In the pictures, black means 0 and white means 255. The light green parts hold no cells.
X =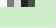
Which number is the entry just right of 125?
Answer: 221
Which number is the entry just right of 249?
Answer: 125
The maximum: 249

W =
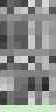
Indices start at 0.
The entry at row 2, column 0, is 130
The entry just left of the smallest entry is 103
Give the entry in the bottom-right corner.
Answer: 158
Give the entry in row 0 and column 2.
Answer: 87
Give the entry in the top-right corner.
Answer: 158
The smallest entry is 40
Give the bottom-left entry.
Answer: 56
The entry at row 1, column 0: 170
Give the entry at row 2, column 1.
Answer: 145
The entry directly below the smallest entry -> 185
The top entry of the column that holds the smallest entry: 215
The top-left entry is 56
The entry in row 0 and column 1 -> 103
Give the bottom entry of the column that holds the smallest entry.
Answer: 201
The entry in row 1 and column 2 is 185
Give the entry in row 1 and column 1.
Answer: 87

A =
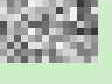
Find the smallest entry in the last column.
56
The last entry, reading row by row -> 212
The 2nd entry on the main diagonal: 155
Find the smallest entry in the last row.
97
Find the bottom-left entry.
212
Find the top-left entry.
200
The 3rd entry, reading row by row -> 171
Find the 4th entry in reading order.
126
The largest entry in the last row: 226
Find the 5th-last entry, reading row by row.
171
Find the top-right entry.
126
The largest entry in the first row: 242
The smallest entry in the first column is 83
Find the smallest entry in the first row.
56
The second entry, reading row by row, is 126
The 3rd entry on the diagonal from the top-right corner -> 83

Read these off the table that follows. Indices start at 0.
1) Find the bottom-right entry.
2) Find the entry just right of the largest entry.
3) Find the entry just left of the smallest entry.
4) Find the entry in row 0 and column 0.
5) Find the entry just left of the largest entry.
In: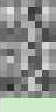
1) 132
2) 147
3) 89
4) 132
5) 187

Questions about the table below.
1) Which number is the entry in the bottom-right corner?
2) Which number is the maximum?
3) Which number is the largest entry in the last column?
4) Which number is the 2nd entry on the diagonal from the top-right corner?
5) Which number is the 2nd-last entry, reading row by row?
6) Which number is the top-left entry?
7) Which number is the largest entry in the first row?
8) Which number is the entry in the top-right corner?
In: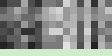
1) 139
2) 226
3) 195
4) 153
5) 180
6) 49
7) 210
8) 107

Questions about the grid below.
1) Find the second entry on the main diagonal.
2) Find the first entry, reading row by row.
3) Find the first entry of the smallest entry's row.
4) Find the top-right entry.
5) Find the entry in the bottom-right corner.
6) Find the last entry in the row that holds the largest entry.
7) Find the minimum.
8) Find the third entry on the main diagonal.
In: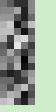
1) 135
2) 120
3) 135
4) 135
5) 120
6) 63
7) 5
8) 78
